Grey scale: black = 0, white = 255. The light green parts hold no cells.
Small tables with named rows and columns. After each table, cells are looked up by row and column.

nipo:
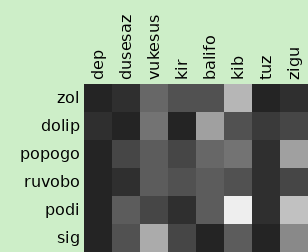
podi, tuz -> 47
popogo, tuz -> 47
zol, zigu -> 47
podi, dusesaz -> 92
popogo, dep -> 36
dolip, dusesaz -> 36
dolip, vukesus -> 115
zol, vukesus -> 103
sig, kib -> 92
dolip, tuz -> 58
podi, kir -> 47
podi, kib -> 238
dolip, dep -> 47
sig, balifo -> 36
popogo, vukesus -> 92
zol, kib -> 182
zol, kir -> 81
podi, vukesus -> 70
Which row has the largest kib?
podi

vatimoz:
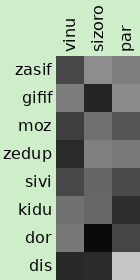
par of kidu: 46
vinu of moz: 62
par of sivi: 75
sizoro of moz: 112
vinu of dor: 120
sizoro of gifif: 36
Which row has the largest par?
dis

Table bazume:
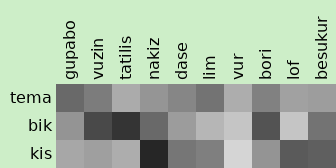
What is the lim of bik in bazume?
182
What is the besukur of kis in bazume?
95
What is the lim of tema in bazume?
115
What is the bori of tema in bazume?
129
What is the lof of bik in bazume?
197
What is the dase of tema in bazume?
134
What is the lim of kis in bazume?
127
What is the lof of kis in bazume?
90
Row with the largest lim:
bik

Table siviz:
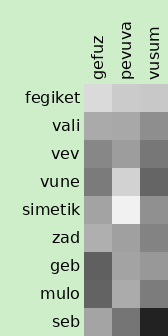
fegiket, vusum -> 200
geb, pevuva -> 163
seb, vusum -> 34
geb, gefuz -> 96
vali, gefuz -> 170
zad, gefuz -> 175

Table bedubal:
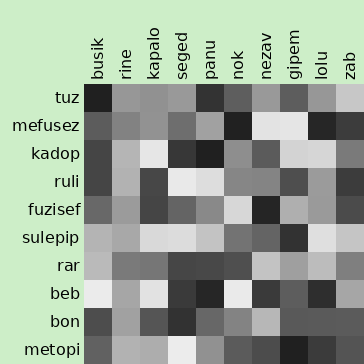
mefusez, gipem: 229
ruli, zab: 60
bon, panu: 103
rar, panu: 72
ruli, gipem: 78
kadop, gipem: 211
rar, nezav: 195
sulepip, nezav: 100
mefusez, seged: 110
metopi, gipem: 32
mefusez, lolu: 38
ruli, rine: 178
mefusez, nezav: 227
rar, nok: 79
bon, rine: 161
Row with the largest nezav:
mefusez

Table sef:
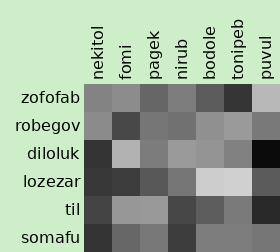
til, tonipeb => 122
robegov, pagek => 118
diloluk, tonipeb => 129
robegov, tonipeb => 154
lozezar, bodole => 204
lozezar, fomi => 60
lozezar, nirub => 118
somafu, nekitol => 51
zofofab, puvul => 184
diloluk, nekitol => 52
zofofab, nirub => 125
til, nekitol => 68
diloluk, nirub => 154
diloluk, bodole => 148
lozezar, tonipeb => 208

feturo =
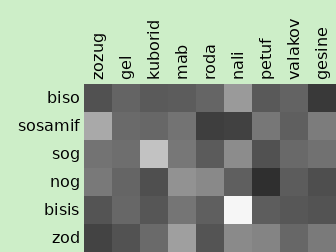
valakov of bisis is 87
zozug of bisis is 84
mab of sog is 119
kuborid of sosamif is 103
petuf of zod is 132
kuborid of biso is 90
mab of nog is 146
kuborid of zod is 106
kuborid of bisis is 86
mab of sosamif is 115
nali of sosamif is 65
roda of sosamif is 62
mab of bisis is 117
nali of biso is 154
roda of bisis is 95
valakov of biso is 99
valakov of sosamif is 95
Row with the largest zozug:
sosamif

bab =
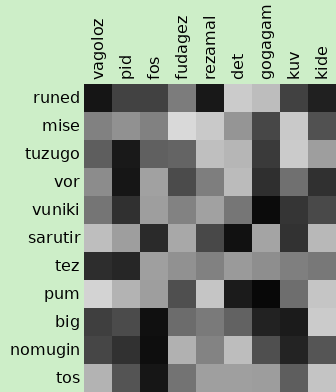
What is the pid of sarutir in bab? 158
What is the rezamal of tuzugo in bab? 191
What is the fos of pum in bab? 158
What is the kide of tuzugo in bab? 158
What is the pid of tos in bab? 84
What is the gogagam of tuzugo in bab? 58
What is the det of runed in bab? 203
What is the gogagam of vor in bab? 47
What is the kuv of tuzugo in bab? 203
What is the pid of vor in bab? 22
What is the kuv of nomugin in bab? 35
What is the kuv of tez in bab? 127
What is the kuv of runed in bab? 65
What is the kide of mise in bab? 81
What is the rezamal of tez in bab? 129

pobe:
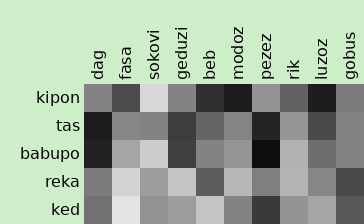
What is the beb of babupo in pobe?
131
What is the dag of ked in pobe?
113
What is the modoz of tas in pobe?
132
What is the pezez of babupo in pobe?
14
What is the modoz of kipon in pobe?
28
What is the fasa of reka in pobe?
211
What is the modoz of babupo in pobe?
149
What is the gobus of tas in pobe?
131
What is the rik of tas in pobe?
149
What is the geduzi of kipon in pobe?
131
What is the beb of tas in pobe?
100
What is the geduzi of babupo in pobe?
64
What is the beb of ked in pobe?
196
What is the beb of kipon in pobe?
47
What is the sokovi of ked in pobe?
146
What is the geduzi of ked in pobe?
157
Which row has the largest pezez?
kipon

